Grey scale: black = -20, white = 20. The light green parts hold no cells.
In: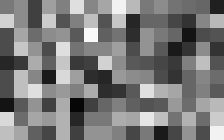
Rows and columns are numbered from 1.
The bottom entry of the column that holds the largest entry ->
3
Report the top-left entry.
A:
-1
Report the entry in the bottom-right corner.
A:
18
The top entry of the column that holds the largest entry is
1
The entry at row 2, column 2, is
2
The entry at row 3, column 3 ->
-3
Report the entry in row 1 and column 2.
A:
2
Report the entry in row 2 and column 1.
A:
13
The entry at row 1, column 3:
-10
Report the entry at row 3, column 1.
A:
-8
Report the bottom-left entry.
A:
10
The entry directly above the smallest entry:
0
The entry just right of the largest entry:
-5
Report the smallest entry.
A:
-19
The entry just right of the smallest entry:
-10
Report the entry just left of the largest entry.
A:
-6

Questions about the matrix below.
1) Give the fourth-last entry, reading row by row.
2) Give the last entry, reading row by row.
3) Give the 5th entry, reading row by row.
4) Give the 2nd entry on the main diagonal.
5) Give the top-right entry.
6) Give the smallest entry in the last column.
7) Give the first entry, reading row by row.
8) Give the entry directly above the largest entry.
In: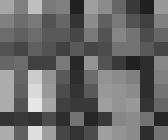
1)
3
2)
-2
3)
0
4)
-3
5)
4
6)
-14
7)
6
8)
14

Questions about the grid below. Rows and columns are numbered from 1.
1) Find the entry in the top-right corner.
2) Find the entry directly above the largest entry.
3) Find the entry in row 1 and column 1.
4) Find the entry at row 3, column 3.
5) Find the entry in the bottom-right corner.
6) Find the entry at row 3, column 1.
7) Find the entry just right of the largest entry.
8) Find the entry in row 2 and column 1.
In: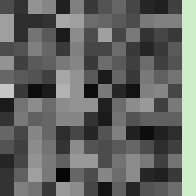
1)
-10
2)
-4
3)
-8
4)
-2
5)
-3
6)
5
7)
-11
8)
5

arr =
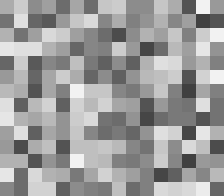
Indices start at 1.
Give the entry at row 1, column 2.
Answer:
12
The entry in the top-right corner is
4
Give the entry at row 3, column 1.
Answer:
8
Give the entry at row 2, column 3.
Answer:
-4
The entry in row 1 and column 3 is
2
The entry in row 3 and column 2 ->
-2
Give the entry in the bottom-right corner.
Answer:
-4
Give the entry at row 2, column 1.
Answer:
-2
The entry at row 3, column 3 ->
5
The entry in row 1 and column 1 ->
7
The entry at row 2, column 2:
15
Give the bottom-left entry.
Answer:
1
